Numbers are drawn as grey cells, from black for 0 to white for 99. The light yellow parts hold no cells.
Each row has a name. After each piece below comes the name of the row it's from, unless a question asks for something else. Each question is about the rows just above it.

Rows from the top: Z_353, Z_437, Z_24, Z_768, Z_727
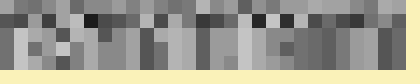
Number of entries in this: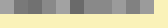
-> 11
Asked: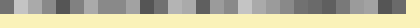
Z_727
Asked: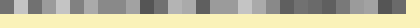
Z_768
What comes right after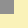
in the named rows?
[47]
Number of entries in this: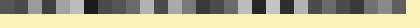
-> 29
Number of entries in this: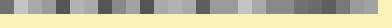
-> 27
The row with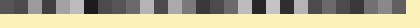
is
Z_437

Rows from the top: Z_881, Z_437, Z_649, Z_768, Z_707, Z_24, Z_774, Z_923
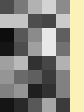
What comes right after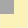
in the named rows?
[23]
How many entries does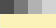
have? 4

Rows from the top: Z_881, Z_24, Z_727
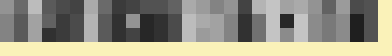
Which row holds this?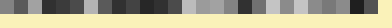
Z_727
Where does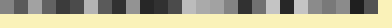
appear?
Z_24
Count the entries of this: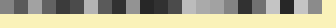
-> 23
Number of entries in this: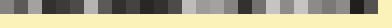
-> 27
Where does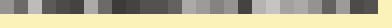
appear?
Z_881

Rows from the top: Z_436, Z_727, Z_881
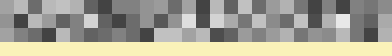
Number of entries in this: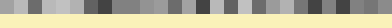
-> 28
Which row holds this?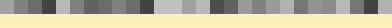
Z_881
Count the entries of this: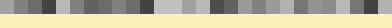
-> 28
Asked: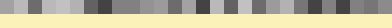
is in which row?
Z_436
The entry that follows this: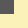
[57]
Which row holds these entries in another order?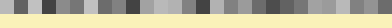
Z_881

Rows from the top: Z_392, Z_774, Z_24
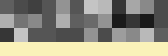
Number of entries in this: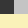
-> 2
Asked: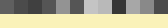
Z_392
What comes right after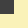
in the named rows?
[33]
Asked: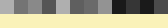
Z_774
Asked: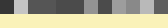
Z_24
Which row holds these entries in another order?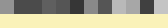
Z_392
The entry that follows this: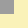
[53]

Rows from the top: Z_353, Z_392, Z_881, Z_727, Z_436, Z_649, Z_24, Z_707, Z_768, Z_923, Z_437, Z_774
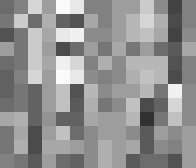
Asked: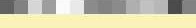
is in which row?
Z_649
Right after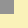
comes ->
[38]
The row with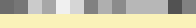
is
Z_436
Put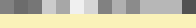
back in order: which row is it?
Z_436
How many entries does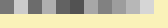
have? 11

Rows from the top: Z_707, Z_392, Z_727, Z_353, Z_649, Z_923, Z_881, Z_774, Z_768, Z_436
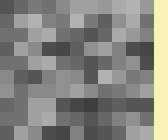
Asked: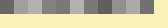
Z_392
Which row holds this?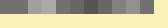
Z_768
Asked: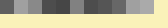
Z_436

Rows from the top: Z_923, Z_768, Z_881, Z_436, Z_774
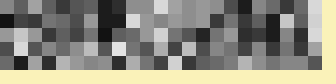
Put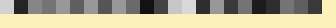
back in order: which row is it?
Z_881
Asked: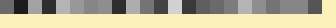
Z_774
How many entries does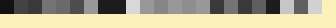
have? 23
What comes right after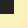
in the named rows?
[45]
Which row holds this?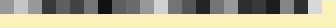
Z_881
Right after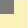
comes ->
[70]
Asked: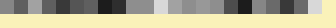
Z_923

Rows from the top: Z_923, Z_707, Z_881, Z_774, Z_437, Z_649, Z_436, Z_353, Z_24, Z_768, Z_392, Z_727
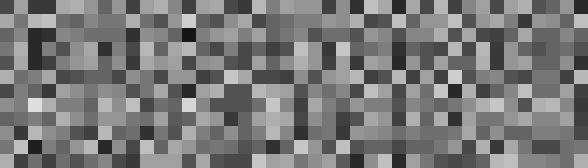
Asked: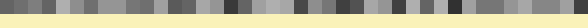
Z_24
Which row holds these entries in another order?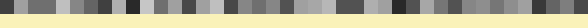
Z_436
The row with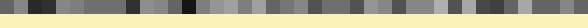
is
Z_881

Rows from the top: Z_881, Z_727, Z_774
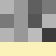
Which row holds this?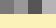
Z_727
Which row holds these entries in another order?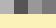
Z_727
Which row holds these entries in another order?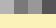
Z_727
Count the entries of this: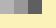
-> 3
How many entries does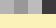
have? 4
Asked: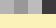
Z_774

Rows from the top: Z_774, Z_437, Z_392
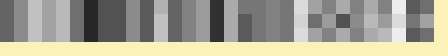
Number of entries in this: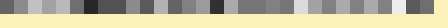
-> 31
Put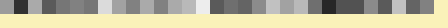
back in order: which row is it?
Z_392
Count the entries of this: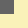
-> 1

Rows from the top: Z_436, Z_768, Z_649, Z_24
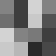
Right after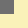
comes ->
[24]
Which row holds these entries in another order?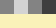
Z_436
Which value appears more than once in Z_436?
[51]
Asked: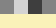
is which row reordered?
Z_436
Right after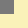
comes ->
[24]

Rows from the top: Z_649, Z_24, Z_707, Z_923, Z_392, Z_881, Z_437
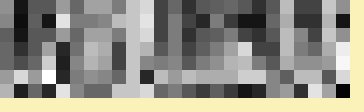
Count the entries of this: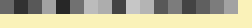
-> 17
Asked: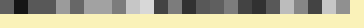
Z_707
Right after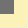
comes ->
[73]
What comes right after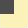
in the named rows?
[40]

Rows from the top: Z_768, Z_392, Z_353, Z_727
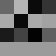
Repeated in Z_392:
[66]
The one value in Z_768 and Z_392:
[4]
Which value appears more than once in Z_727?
[60]

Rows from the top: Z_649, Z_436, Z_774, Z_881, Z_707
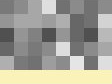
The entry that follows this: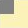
[31]
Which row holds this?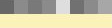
Z_881
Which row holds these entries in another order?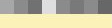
Z_881
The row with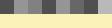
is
Z_774
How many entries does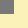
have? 1
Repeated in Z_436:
[65]
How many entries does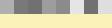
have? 8

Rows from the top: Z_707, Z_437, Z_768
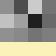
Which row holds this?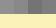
Z_768
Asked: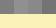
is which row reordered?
Z_768
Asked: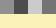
Z_707
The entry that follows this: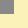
[45]

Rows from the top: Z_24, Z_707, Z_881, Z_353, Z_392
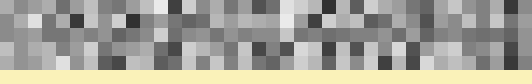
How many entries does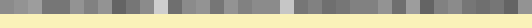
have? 38
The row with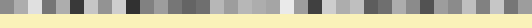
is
Z_707
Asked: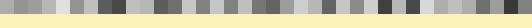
Z_392
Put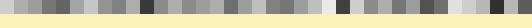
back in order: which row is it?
Z_24
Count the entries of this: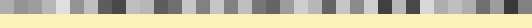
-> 38

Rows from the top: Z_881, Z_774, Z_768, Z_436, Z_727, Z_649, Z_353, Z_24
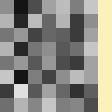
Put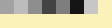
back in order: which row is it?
Z_649
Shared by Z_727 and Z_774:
[23]
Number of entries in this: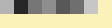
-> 7
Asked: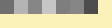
Z_24
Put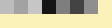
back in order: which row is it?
Z_649

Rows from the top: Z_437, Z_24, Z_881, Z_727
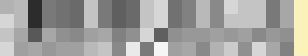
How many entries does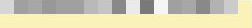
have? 17
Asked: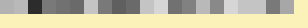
Z_437
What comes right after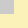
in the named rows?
[56]

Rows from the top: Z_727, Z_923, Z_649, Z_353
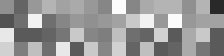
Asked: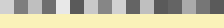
Z_353
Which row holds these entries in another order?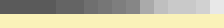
Z_649
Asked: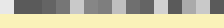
Z_649
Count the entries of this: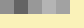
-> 5
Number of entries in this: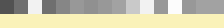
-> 16
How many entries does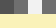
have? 4

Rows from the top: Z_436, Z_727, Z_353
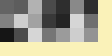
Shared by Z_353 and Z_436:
[29]
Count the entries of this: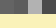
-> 4
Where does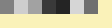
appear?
Z_727
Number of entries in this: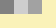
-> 3

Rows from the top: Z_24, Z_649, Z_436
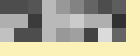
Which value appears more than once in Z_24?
[30]
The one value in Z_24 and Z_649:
[72]
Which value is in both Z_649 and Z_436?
[72]
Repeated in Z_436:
[30]
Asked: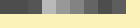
Z_24
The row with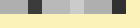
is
Z_649

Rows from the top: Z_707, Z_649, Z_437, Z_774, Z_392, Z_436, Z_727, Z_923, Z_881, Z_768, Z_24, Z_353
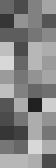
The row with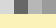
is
Z_392
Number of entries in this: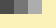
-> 3
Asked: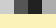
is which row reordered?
Z_923
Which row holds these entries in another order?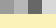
Z_392
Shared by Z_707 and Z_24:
[40]
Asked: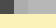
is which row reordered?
Z_353

